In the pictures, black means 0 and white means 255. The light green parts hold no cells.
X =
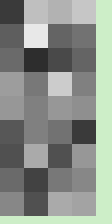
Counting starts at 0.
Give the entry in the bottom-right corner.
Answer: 163
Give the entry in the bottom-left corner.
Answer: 135
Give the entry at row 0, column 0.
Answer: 58
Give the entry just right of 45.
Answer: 73
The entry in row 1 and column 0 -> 94
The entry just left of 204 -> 120
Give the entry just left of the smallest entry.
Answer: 106
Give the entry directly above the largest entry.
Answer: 191
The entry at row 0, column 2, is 178
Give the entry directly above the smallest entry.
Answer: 232
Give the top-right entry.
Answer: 198

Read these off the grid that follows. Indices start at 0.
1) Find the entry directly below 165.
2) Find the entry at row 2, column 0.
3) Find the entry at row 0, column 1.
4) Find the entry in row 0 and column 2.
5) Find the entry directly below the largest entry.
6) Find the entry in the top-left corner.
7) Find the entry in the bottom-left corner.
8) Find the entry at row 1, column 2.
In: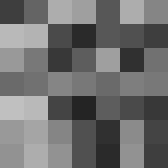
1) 173
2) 153
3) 100
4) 173
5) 153
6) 62
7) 146
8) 74

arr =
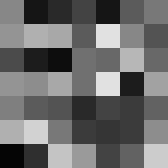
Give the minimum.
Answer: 5
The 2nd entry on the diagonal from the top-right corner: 135
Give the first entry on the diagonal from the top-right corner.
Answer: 120
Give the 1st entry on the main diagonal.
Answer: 135
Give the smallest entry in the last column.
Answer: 83
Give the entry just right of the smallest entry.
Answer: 47
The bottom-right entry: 204
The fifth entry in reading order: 21
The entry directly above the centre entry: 112
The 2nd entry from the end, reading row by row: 98
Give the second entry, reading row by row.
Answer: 21

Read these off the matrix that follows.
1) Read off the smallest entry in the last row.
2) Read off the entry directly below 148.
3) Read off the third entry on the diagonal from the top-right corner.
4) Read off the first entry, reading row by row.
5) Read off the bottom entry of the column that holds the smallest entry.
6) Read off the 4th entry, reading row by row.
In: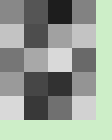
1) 56
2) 210
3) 168
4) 136
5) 112
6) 130

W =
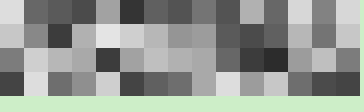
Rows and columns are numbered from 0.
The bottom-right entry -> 68
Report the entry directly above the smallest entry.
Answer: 96
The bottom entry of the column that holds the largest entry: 207
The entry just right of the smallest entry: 156
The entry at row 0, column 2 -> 90
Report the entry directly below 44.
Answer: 199
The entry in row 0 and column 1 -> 103
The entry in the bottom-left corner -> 68
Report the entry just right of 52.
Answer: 96
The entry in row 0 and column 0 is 221
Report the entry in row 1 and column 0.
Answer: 199
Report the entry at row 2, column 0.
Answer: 124
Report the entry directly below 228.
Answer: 60
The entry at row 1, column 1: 136
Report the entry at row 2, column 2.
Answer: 183
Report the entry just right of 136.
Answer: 60
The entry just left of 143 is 110
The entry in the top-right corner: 215
